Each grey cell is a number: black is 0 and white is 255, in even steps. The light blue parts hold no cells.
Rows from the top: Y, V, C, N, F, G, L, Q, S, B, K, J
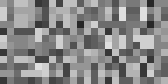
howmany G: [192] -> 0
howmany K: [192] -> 5
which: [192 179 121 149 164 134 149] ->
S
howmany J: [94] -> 8

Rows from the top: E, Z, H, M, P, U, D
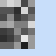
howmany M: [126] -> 2
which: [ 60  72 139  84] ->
P
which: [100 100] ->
D
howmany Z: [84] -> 3
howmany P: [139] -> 1
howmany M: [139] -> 0

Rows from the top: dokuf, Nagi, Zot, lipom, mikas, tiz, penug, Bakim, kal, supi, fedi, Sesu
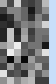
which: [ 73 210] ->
dokuf
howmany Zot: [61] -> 0
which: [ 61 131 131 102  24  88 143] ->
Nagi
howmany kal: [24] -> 0

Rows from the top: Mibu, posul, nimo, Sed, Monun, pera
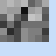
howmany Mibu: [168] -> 3
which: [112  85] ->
pera
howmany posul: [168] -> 2
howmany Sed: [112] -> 5
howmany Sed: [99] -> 0
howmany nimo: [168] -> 1

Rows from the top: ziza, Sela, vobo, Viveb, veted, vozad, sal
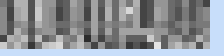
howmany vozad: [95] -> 7
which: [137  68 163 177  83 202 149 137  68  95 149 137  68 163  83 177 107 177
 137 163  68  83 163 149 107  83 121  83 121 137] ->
vobo
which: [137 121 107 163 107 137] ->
Viveb
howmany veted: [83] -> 5
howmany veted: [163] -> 8
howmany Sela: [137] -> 4
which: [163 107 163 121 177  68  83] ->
ziza

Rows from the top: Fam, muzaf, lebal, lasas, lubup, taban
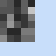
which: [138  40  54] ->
lebal
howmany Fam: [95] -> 2
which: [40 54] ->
lebal
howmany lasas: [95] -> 0
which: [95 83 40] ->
Fam
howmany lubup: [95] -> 1

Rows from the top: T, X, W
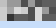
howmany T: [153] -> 3
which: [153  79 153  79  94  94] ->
T
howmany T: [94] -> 2
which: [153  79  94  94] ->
T
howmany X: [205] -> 2
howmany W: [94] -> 4

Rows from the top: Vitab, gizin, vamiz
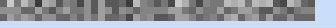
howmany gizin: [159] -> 8
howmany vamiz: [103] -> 17
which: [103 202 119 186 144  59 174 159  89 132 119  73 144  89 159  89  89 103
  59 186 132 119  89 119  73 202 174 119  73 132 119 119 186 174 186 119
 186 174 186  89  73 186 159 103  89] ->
Vitab
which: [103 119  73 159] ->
vamiz
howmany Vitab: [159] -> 3
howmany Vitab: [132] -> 3

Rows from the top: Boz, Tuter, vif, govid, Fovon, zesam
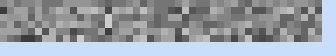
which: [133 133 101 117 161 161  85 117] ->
vif
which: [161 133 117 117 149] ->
Boz
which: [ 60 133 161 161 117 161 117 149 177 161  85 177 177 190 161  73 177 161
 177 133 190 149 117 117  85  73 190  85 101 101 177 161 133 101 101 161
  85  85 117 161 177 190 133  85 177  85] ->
Tuter
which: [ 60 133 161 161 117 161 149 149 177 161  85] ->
Fovon
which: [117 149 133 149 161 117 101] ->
Boz

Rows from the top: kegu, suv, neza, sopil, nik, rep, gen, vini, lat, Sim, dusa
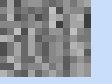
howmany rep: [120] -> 5
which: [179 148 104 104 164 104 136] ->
lat

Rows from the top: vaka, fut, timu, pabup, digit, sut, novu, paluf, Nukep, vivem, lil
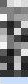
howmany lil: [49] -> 3
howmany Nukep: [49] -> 3
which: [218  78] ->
digit
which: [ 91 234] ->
paluf

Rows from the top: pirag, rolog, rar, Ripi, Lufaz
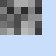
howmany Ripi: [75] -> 2
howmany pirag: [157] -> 1
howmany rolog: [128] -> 3
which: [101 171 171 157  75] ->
pirag
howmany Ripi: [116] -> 1

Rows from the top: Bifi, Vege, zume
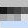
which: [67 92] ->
Vege
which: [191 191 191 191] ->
Bifi
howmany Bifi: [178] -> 0

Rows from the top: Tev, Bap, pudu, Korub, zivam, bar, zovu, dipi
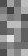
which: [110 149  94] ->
zivam
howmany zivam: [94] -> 2
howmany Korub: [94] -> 1
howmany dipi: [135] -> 1

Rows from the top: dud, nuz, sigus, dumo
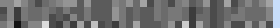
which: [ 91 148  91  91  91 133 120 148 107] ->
dud
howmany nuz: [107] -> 11
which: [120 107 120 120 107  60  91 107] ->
nuz

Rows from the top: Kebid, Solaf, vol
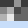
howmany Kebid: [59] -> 3
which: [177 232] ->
vol
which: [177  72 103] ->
Solaf
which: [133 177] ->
Solaf

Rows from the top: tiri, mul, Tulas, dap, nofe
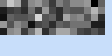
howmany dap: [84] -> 3
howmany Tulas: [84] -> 4
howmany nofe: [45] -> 1

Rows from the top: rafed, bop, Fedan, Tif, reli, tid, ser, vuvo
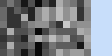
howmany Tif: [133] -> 2
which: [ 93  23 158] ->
ser
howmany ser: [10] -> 1
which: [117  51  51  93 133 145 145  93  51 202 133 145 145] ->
Tif
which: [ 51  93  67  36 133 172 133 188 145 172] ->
bop
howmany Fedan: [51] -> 3

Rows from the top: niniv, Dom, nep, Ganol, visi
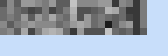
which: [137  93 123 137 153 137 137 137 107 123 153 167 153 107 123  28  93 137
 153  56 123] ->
Ganol
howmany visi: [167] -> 3
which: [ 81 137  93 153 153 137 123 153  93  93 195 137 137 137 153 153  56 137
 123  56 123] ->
niniv

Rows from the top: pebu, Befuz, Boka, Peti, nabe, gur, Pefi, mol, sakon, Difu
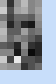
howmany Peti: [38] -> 2
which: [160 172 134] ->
Befuz

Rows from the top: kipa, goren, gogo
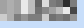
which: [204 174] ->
gogo
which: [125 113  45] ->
kipa
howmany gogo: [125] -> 4
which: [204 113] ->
gogo

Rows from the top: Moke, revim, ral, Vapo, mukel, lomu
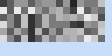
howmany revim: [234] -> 4
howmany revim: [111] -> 3
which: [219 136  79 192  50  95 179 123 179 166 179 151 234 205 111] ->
lomu
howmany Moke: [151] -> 6

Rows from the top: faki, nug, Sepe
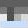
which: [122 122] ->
nug
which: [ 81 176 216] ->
Sepe
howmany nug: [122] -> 3
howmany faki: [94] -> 4

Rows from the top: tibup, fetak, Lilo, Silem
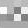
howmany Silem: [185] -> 0
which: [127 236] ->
fetak
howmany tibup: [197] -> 1
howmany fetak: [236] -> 1
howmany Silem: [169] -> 4
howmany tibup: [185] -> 3

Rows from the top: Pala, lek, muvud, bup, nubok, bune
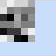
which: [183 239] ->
nubok
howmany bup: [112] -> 0
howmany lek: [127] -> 3
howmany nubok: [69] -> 0
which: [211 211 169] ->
Pala
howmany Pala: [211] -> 3

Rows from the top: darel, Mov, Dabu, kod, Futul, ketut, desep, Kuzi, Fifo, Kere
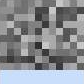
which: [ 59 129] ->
Kuzi
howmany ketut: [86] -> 2
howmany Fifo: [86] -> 4
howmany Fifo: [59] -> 3
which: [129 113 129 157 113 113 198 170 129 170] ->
darel
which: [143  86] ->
Kuzi
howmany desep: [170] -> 2

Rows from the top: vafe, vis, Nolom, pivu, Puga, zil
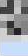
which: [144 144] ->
Nolom
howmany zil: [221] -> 1
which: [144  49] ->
pivu
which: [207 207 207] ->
zil
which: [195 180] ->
Nolom
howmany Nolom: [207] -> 0

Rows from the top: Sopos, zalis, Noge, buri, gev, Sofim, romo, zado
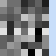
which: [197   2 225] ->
zado
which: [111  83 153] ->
buri
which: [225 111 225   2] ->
gev
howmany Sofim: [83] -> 1
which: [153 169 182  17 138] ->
Sofim
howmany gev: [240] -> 0
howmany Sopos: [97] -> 1

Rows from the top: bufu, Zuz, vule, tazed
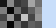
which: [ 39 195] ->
vule
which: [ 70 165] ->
bufu
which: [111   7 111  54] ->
tazed
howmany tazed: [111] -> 2

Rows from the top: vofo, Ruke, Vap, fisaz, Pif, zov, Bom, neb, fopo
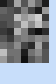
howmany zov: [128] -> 2
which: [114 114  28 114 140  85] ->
neb
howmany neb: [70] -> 0
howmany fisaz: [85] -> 1

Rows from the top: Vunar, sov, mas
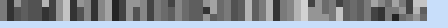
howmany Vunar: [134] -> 6
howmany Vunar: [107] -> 6
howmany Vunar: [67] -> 7
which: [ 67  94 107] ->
Vunar
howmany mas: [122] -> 9

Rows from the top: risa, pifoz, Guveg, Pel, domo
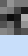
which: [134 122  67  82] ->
domo
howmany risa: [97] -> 1

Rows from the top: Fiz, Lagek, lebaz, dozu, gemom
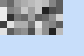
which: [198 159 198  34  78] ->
Lagek
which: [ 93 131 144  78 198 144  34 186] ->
gemom
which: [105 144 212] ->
lebaz
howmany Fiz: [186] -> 2
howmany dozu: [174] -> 2
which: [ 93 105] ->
lebaz
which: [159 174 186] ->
Fiz

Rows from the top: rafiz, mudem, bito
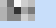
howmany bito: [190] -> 0
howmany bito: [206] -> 1

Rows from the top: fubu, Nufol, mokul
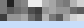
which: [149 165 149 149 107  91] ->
Nufol
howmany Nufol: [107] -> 2
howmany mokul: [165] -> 2
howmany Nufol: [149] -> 3
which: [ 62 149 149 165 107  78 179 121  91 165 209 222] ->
mokul
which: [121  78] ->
Nufol
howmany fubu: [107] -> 0

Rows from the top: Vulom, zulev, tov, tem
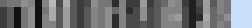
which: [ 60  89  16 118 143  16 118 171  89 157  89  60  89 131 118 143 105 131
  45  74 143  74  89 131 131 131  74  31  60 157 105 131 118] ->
zulev
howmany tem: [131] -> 9

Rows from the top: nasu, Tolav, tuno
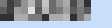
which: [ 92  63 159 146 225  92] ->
Tolav
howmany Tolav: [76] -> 0
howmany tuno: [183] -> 1
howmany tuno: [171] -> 5
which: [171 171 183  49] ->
tuno
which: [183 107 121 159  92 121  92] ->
Tolav

